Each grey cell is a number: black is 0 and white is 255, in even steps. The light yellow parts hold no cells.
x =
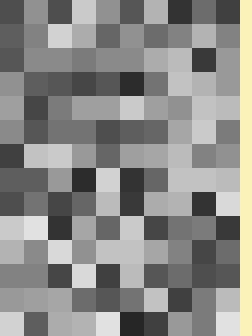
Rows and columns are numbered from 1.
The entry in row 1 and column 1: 78
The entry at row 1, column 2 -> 145
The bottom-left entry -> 210
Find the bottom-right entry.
225
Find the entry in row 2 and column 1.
94
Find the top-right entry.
64
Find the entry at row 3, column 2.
138
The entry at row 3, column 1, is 86
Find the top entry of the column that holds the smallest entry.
86
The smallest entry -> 38
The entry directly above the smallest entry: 115
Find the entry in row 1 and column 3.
78
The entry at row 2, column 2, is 130
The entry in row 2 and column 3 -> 210

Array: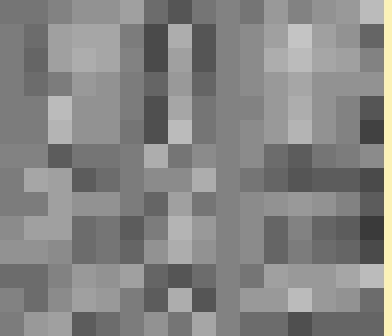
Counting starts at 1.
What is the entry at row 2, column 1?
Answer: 124
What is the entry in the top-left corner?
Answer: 116
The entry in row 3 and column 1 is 124
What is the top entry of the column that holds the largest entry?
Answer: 131
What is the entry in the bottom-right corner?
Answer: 100
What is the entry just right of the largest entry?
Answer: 160
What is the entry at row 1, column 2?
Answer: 116
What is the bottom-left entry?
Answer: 124
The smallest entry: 59
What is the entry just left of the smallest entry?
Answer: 93
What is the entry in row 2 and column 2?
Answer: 108
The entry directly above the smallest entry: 93
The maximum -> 195
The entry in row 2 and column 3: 160
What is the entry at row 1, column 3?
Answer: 131
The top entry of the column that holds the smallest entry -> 187
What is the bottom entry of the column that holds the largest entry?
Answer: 79
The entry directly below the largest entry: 187

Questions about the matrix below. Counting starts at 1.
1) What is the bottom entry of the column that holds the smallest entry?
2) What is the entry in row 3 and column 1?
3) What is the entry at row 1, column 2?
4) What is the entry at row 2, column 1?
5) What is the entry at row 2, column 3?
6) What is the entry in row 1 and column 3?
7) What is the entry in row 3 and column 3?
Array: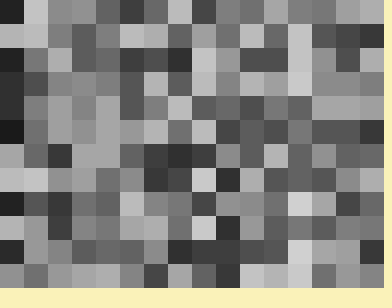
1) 145
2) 34
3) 195
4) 180
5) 126
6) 139
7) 174
